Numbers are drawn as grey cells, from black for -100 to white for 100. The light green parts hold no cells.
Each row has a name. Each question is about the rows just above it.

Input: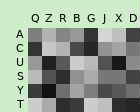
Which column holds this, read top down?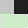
Z
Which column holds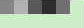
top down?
R
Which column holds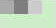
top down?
G
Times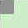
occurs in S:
1

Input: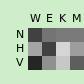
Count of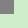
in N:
0
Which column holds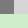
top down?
K
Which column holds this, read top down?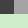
W

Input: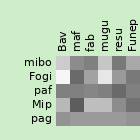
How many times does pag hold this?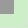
4
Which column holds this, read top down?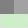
fab
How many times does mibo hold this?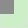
1
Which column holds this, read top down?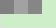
fab
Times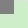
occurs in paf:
4
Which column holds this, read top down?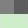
maf

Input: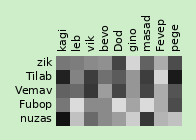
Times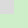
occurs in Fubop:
3
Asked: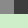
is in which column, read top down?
vik

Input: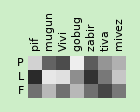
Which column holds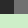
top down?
pif
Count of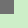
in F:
3

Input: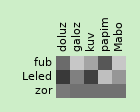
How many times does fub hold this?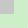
2
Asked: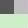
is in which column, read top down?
papim
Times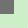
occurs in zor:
4
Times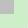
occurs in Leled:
1

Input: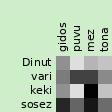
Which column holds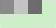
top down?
tona
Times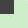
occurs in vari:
2
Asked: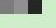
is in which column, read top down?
gidos
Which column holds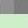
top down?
gidos
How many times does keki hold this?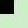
1

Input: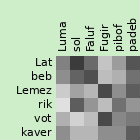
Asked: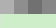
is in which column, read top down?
pibof
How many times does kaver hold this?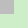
0
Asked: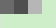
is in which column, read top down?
Faluf
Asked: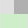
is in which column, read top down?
Luma

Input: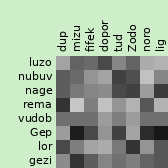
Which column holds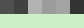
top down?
Zodo
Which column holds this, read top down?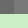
mizu
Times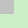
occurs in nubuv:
1
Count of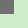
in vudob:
5
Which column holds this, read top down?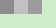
dopor

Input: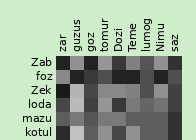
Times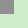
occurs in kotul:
2
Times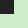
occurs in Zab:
2
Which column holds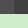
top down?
saz
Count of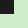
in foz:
0
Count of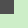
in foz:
3
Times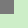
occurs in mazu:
3

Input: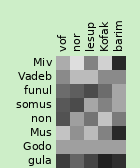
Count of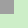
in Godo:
5
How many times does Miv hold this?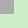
1
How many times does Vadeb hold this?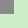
3
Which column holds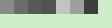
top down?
vof
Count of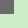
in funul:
2

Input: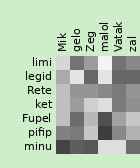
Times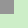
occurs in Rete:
3
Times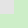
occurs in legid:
2
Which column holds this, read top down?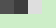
malol

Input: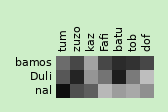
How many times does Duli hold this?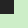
1
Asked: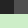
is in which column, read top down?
zuzo
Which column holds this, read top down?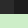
batu
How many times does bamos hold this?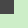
3
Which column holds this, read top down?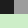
batu

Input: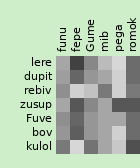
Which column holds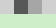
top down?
pega
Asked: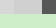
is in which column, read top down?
pega
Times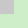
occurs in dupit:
0
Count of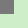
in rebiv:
2
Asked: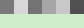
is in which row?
kulol
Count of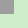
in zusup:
0

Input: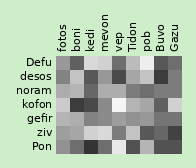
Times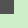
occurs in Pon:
3
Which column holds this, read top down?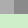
mevon
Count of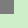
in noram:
3
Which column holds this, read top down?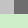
pob

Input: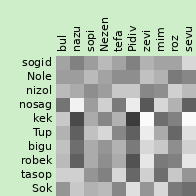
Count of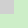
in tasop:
3
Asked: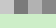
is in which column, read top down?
tefa
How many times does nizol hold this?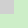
1

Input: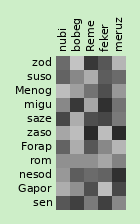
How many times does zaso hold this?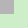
0
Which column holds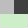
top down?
feker

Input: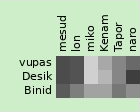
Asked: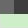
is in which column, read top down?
naro
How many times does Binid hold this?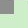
1
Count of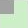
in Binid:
2

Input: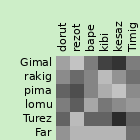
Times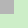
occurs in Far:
4
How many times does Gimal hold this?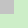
1
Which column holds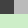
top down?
kibi
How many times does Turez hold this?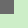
0

